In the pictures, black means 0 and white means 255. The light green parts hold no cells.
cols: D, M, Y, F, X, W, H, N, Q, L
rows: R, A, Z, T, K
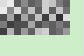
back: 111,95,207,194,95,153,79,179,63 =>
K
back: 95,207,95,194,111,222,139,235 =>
A
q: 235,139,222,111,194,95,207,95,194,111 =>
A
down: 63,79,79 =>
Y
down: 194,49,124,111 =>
Q

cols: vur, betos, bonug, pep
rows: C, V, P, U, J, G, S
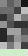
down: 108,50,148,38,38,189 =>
vur
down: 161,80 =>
betos
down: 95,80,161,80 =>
betos
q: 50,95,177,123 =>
P

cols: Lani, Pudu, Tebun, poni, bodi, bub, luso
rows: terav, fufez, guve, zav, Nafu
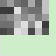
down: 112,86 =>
Pudu
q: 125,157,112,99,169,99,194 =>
terav
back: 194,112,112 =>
fufez
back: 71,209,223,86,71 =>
Nafu
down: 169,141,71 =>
bodi
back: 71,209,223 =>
Nafu

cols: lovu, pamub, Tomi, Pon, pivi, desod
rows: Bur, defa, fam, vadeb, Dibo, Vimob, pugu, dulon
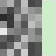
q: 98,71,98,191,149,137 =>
Vimob
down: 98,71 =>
lovu
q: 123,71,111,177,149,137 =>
defa
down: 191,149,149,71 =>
pivi

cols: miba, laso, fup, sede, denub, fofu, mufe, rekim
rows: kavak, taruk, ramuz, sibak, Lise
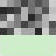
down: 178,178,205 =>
mufe
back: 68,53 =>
taruk
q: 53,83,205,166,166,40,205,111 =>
Lise
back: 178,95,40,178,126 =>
ramuz
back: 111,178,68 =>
taruk
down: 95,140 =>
fofu
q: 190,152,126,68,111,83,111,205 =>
kavak

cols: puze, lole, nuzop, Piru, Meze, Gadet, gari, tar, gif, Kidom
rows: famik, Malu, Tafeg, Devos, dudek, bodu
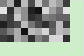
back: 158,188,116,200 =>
famik
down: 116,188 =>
Meze
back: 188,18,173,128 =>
dudek
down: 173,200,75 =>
nuzop
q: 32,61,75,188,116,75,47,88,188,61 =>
Devos

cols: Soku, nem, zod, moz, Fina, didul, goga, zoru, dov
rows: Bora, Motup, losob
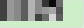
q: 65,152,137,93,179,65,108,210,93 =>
losob

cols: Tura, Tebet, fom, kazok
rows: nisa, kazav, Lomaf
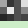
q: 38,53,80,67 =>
Lomaf
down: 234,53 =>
Tebet
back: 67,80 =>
Lomaf
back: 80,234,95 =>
kazav
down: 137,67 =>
kazok

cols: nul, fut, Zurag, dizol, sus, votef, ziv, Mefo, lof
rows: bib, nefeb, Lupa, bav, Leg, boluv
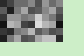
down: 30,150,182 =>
fut
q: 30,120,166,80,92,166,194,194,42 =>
boluv
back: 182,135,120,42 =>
Leg

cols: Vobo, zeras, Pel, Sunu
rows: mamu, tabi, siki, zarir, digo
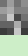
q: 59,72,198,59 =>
digo
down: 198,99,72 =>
zeras
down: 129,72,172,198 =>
Pel
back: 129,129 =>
tabi
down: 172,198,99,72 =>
zeras

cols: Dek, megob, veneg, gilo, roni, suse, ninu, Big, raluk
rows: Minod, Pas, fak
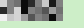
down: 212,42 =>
Dek
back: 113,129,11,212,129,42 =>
Pas
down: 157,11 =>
Big
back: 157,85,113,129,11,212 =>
Pas
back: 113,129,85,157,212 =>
fak
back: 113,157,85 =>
Pas
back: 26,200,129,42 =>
Minod

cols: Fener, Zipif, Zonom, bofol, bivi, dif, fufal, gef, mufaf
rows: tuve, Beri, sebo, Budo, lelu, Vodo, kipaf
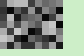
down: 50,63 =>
Fener
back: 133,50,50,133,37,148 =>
kipaf
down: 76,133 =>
dif
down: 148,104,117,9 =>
bivi

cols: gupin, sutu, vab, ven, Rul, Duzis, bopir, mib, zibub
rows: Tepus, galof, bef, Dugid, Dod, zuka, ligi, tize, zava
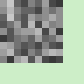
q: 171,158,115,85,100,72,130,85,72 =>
ligi
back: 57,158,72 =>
Dod
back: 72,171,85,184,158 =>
zava
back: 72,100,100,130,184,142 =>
galof
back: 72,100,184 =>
tize
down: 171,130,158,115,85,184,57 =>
mib

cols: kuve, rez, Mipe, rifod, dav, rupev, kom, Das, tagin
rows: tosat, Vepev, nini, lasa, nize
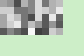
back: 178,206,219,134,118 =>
Vepev
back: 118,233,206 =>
lasa
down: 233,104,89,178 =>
tagin

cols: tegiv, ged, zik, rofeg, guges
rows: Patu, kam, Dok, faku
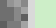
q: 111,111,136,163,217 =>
kam
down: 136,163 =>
rofeg
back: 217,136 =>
Patu
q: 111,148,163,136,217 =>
Patu
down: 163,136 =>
zik

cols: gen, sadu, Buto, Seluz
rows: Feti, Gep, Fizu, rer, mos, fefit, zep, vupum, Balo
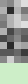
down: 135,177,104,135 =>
Buto
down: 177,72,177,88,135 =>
gen
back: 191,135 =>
Feti
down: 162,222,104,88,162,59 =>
Seluz
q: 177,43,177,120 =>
Gep

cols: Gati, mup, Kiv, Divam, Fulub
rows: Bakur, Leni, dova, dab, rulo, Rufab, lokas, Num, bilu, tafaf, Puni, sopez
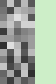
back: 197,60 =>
Puni
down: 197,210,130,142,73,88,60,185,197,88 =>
Divam
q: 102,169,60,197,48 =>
Puni
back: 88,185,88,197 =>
Bakur
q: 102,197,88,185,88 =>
Bakur

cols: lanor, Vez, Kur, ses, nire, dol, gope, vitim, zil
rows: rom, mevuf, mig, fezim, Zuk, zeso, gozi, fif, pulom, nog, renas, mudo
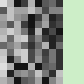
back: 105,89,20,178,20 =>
nog
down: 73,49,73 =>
nire
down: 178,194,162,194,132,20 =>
Kur
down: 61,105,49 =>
zil

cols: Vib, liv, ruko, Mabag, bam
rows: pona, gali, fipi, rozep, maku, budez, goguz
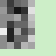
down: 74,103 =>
Mabag
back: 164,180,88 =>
goguz
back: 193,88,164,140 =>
fipi
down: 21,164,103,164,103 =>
ruko

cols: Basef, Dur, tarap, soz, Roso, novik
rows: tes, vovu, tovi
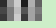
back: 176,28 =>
tes
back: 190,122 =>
vovu
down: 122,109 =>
novik
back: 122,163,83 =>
vovu

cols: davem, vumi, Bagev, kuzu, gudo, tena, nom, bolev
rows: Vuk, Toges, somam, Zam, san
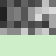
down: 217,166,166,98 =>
bolev
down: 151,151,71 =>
gudo
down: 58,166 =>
davem
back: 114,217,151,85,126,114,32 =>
somam

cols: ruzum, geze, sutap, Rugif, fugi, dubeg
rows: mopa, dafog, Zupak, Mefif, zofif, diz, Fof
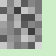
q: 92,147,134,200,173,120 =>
diz
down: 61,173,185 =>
sutap
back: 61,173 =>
zofif
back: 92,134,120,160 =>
Fof

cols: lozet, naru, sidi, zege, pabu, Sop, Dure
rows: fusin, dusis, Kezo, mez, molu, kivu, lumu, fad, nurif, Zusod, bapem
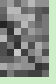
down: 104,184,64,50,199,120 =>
sidi
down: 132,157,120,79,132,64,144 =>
pabu
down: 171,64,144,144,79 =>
zege
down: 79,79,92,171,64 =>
lozet
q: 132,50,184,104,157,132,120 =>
molu

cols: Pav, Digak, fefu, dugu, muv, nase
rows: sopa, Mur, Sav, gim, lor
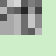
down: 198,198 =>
muv
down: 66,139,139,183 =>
nase

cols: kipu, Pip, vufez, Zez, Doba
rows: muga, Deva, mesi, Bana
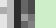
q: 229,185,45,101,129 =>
Bana
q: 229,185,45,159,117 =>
mesi
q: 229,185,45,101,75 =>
muga
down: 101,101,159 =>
Zez

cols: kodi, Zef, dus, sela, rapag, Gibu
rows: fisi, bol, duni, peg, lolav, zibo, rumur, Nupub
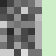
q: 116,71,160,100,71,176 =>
rumur
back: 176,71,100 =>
rumur
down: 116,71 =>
rapag
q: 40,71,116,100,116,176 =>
fisi
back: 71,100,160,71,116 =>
rumur

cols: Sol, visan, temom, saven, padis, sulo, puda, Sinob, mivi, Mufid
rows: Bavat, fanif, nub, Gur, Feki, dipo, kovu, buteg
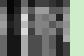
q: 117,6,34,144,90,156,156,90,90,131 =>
fanif
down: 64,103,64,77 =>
padis

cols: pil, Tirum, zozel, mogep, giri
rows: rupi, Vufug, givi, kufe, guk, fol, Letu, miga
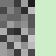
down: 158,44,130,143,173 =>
mogep
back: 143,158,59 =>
fol
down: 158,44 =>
mogep
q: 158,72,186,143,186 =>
Letu
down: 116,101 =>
pil
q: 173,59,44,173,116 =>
guk

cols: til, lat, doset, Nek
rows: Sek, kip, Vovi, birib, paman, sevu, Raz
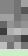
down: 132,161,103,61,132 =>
til
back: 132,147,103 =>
birib
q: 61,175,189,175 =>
paman
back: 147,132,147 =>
birib
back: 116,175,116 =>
Raz
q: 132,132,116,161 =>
Sek
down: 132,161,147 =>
lat

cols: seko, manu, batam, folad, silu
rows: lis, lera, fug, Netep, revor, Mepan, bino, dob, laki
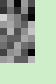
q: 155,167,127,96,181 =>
Netep
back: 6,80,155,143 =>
dob
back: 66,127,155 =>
fug
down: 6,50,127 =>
batam
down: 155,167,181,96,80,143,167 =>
manu
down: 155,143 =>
folad
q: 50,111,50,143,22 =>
lera

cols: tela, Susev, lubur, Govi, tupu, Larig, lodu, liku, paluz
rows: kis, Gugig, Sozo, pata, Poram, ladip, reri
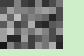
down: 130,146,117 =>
Larig
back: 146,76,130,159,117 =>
Poram
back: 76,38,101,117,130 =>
Sozo
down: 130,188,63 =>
lubur
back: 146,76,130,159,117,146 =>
Poram
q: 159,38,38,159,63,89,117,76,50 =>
ladip
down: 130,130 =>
lubur

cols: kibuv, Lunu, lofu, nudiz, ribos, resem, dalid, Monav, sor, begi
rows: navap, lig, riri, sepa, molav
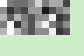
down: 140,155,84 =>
ribos
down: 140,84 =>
begi
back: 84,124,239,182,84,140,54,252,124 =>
sepa
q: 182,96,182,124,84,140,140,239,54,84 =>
riri
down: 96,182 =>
lofu
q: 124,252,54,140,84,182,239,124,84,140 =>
sepa

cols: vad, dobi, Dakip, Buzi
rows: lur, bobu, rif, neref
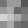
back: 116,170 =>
neref
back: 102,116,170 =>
neref
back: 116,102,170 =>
bobu
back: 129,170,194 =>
rif
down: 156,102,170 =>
Dakip
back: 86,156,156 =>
lur

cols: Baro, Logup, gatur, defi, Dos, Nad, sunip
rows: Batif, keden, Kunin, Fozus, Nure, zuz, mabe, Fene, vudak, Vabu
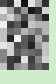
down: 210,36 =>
sunip
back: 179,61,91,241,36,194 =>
zuz
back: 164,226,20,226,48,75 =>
Batif
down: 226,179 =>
Baro
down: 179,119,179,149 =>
Nad

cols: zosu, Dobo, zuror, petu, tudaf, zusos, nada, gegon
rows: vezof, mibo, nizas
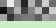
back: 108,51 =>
nizas
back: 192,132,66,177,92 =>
mibo
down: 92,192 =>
zusos
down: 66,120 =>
petu
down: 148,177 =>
zuror
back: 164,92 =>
nizas

